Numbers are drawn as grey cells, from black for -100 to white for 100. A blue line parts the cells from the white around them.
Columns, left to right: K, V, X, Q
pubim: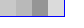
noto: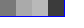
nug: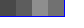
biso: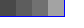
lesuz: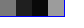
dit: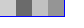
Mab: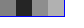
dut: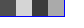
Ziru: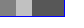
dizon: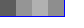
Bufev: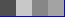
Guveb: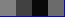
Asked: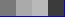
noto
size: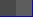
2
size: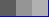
3
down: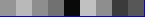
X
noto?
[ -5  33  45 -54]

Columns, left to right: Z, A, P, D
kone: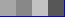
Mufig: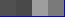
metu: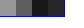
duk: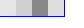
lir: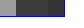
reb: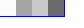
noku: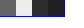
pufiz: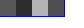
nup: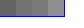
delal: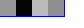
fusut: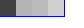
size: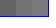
3
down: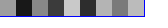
P

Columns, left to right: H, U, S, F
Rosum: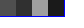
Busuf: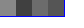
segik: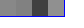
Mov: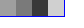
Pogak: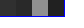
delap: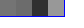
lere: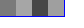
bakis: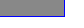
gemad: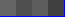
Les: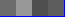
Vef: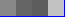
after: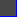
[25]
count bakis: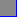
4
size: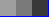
3
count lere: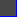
1
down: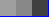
F
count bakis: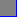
0
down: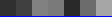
U

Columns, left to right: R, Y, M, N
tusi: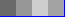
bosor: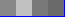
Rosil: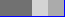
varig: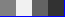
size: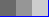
3
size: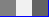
3
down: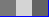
M
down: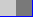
M
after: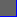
[-61]

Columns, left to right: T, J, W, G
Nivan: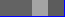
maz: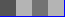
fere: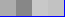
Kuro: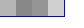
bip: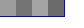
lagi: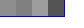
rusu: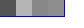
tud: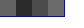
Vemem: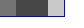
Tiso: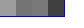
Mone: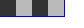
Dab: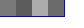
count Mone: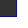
2
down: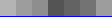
T

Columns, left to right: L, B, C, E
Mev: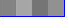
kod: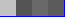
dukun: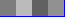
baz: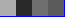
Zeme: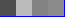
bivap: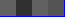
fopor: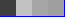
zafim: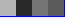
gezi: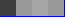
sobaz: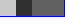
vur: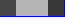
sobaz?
[ 58 -62 -24 -24]
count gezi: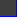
1
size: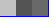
3
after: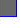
[-29]

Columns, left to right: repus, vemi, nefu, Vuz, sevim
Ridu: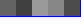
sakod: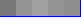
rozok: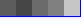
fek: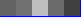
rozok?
[-28 -45 -16   0  55]
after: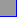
[6]
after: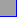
[16]
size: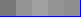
5

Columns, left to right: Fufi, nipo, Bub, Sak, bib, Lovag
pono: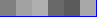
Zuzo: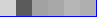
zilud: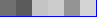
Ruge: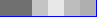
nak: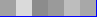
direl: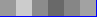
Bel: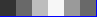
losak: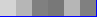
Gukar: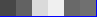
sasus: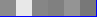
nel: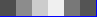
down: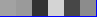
Fufi
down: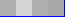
Lovag
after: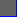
[71]
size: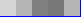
5
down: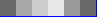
Sak

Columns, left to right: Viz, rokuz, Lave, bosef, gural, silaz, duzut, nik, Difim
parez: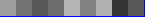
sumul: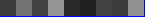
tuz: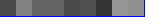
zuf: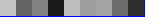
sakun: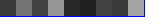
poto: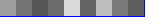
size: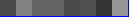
8
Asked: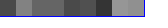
tuz
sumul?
[-54  -9 -48  18 -69 -74 -48 -54  13]

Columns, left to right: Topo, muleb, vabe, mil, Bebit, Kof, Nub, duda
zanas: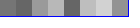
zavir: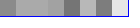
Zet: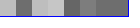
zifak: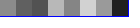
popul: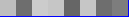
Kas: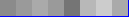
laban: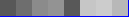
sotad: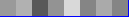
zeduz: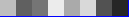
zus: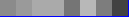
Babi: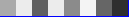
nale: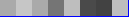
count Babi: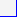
1
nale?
[ 33  55  33  -8  49 -42 -48  49]
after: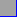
[-8]
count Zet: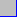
2
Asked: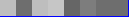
Zet
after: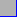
[-31]

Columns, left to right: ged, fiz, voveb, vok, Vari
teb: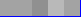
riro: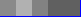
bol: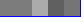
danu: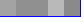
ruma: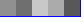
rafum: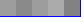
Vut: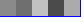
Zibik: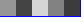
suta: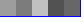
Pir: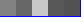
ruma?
[ 13 -13  57  34 -31]
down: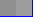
ged
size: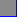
1
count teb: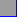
0
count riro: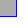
0
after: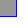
[-47]
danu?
[28 13 13 45  8]

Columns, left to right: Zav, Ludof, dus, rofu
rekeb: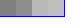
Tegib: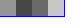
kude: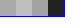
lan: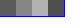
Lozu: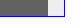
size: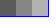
3
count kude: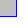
1
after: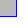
[50]
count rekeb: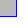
1
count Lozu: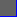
3

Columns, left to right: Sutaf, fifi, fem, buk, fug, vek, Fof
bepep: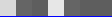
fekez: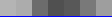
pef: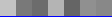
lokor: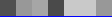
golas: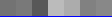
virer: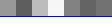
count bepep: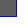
3
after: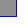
[7]

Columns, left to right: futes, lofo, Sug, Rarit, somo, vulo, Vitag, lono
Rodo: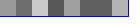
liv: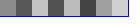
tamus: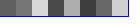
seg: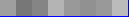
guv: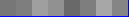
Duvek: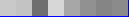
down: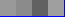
futes
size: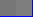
2
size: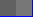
2
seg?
[25 -7  4 41 20 14 20 47]

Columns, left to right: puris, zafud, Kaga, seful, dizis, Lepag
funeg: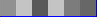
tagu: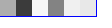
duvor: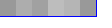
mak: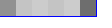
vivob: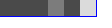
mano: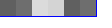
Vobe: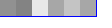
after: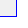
[82]
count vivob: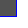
0
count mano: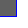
2
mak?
[ 14  54  60  54  60 -14]

